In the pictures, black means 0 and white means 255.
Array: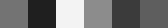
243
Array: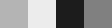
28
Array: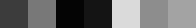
4
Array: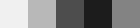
77
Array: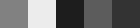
29
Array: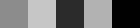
43
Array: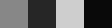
206
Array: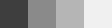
181
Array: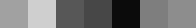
87
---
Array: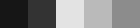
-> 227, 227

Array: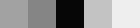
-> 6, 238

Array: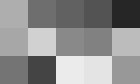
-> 137, 235

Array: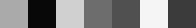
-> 109, 245

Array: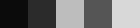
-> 189, 216

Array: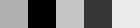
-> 197, 234

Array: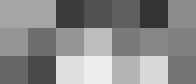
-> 189, 236

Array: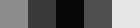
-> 8, 231

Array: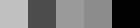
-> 155, 192
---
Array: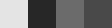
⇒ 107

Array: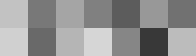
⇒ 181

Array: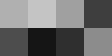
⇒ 47

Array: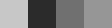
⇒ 112

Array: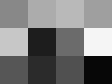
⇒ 80

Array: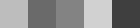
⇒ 131

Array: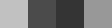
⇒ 52

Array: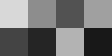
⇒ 179

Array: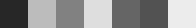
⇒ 129
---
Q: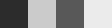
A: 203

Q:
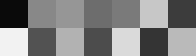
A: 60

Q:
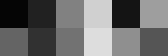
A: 33

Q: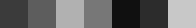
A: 59

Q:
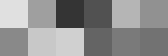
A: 100

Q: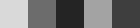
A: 108

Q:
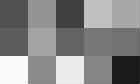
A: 81

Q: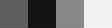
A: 135
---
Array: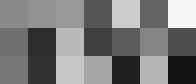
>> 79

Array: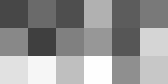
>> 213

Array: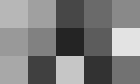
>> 227

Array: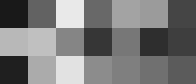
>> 62

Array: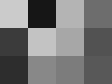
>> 82

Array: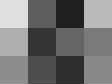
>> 122
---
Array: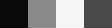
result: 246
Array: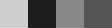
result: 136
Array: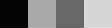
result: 103
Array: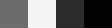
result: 44
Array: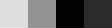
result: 0
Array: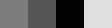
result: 3
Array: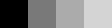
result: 171
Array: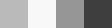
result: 150
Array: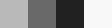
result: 33
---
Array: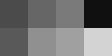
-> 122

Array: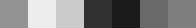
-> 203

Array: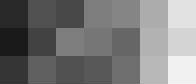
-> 72

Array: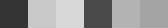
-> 215

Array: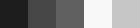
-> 96

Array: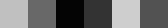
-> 4

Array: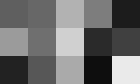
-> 178
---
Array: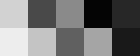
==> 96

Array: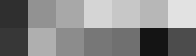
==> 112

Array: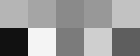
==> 123

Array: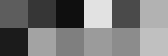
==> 155

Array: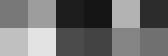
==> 67

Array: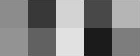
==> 225

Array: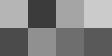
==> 144

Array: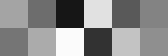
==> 50

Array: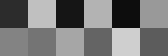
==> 100
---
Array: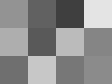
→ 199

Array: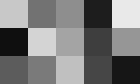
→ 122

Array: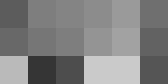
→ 53

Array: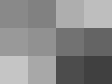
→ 168

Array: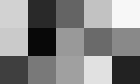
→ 121

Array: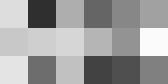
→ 109
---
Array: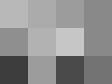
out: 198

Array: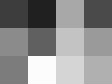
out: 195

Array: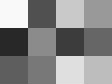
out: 60

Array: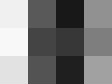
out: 55

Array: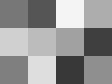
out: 161

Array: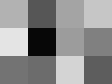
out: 156

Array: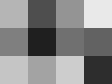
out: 112
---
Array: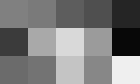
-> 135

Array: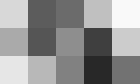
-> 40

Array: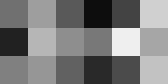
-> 75

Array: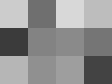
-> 158

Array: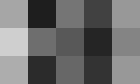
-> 51

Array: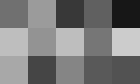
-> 89

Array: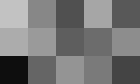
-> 122

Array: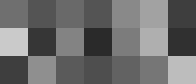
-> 118
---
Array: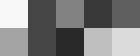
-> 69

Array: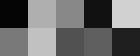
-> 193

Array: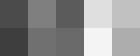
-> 112

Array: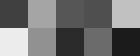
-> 145

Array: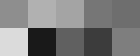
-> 25

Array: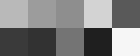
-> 50
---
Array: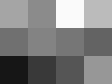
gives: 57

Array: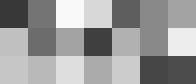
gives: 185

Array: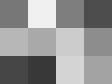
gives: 56

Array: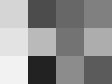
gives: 34

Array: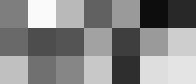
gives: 112

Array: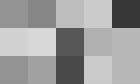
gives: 161

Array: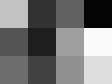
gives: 65
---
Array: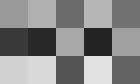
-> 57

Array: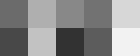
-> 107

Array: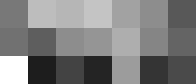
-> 113

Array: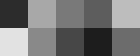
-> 44

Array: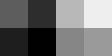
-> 93

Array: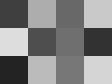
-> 221

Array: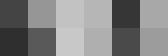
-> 68
